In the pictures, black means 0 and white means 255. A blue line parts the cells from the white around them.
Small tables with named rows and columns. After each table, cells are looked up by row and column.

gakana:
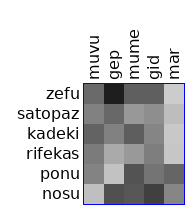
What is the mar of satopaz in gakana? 189
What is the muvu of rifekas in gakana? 123
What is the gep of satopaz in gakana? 104
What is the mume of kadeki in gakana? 94
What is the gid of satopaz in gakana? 142
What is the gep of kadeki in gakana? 129
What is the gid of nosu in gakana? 64
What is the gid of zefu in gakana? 95
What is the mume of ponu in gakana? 83
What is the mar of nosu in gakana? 134
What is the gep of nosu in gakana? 80
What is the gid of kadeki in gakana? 133
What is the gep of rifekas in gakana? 170

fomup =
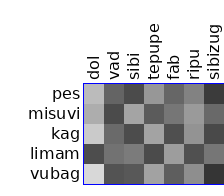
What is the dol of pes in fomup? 187
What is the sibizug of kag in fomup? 73
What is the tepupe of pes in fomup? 151
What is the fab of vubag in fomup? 94
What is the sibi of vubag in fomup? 88
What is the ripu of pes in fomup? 130
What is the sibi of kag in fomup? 76
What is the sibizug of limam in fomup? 118
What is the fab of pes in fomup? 102
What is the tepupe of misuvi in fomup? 91
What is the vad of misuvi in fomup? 75
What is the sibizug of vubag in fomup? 53
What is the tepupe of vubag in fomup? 162
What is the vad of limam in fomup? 114
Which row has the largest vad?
limam

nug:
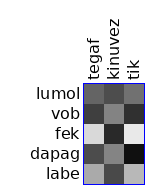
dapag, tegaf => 76
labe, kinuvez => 73
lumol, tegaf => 100
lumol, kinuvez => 77
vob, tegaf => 63
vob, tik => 48
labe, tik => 184
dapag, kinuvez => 132
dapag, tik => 16
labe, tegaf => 170
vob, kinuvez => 131
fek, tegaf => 217
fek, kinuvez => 41
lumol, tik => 113
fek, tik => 233

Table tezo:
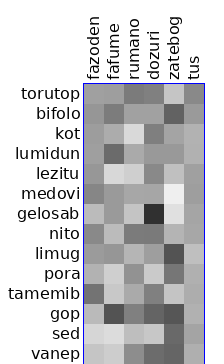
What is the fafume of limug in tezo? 150
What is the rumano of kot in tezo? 217
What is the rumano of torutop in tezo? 123
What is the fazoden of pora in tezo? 178
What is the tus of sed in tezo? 164
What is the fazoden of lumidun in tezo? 159
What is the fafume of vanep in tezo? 205
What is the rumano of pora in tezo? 146
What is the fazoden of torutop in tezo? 160

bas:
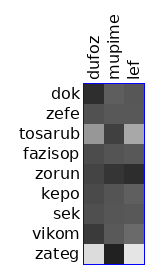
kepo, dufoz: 74
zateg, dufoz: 220
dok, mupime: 94
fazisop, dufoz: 76
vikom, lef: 106
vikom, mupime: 89
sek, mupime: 86
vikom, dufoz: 58
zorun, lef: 45
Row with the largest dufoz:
zateg

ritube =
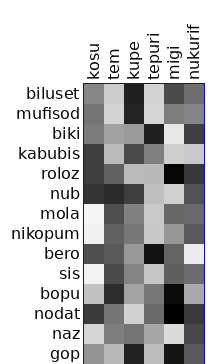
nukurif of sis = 108
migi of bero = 100
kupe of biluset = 32
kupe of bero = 152
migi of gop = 21
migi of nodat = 0
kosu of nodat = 58
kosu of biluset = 135
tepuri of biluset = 212
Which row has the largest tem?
mufisod

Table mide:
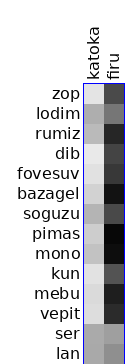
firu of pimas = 7
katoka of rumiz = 186
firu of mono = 13
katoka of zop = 228
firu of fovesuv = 56
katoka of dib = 233
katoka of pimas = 205
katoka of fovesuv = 225
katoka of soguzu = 180
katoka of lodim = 174
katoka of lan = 169
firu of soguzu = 73
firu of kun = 83
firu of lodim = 118
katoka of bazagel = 210
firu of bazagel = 18
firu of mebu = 30

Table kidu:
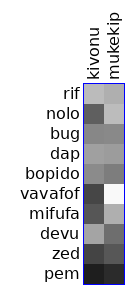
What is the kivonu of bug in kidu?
135
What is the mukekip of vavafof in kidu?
249
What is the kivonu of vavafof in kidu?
70
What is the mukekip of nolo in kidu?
188
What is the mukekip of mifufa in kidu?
175
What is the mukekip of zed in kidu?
87
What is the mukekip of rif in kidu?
175
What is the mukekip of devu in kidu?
110
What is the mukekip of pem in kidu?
43
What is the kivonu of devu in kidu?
164
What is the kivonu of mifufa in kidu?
86
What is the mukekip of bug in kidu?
137
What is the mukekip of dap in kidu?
156
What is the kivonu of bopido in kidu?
139
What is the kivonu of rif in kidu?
187

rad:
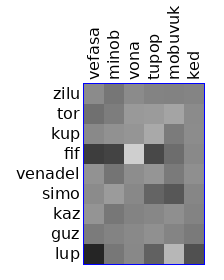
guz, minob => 131
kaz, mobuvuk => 143
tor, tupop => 155
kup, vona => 149
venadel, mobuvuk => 122
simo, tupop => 100
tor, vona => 153
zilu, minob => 118
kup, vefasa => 137
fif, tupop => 72

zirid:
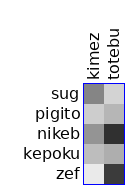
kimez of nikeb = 148
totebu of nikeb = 48
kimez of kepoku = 189
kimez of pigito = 205
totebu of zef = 59
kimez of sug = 133
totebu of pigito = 182
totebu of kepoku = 174
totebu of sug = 211
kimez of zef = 234
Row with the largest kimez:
zef

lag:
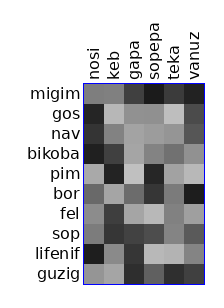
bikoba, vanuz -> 145
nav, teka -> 149
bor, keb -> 165
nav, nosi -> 52
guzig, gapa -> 46
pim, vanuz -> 184
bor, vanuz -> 29
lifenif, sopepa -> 184
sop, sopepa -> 77
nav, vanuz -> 86
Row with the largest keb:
gos

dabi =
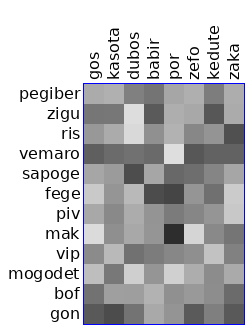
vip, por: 135
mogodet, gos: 190
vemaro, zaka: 98
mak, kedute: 137
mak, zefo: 213
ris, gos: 152
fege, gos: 201
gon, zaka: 89
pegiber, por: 166
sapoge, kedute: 133
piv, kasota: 137
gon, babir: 169
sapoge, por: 104
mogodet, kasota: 120
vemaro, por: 222
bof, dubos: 158
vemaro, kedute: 98

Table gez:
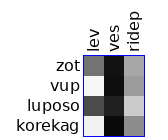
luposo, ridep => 203
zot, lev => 115
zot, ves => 18
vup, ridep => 156
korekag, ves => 10
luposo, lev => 75
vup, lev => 246
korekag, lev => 241
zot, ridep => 167
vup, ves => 14
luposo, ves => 32
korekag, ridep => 141

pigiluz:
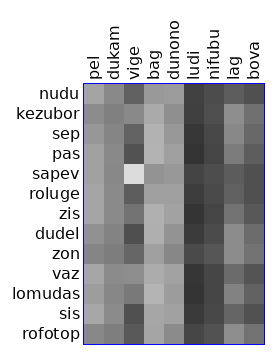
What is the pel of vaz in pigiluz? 166
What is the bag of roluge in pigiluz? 159
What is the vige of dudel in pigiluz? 79
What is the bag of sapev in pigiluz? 147
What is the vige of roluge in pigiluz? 93
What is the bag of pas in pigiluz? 179
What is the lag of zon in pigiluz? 140
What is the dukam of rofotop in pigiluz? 126
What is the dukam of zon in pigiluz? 125
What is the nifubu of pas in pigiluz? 69
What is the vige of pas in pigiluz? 82
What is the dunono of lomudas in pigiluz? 156
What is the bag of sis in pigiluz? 166
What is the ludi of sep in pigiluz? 55
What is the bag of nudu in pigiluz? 153
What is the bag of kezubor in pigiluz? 170
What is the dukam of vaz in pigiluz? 139
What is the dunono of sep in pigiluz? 152
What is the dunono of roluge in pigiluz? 159

